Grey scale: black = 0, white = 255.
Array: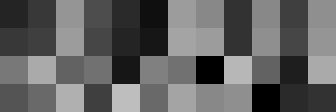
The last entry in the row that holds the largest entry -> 50
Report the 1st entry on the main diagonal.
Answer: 36
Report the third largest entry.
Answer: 176
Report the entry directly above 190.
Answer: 22
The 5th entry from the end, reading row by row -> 136
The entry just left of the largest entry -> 63
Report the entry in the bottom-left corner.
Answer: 84
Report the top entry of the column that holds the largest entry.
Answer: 42
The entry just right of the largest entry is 105
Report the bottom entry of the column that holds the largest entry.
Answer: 190
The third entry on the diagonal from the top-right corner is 98
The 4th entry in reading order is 77
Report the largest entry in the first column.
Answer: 120

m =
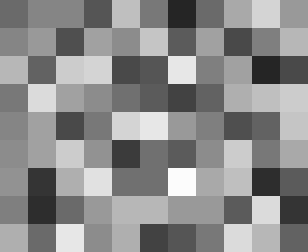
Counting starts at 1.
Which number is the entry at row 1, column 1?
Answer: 106
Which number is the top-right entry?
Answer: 153
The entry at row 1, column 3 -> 133
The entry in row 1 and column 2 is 133
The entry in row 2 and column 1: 133
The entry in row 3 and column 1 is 183
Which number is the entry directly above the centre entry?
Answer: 91
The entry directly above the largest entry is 91
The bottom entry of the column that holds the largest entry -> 85
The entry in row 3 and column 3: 204
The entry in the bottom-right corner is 98
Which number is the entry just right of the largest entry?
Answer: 169
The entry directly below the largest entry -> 153
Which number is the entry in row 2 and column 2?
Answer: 153

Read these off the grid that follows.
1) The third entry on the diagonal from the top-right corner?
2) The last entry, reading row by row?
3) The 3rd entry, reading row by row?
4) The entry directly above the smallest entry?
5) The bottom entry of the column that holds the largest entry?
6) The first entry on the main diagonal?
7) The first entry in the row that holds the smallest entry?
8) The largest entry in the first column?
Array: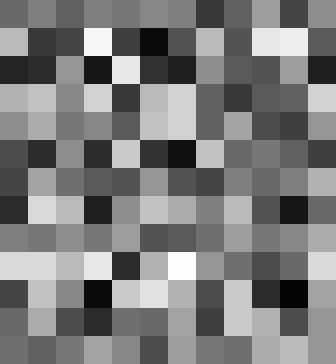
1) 83
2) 149
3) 97
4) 105
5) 157
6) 105
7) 69
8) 217

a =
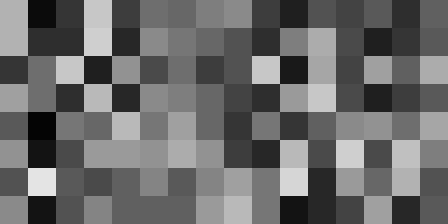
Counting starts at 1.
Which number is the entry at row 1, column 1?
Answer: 178
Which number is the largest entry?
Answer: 228
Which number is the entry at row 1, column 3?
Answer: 53
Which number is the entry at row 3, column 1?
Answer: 53
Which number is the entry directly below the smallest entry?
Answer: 19
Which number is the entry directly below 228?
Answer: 19
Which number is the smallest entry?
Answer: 4
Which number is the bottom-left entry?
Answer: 138
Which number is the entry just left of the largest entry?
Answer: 82
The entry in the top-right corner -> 96
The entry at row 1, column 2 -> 11
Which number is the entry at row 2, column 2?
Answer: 46
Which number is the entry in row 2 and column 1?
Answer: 178
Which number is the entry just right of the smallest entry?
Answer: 118
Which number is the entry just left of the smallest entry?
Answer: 89
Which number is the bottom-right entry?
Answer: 89

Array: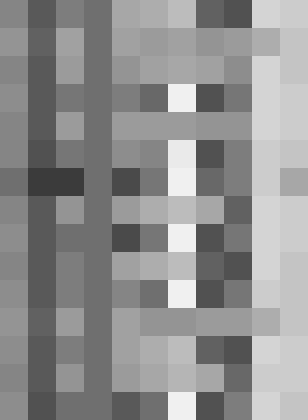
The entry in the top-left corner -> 133
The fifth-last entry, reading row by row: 240
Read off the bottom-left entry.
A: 141
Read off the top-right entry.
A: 204
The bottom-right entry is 196
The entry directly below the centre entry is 118
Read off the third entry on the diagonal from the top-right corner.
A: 141
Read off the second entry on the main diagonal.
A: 97
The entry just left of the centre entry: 155
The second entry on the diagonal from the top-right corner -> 173
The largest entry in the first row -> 212
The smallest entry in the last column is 167
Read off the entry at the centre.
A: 173
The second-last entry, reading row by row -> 212
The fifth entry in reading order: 167
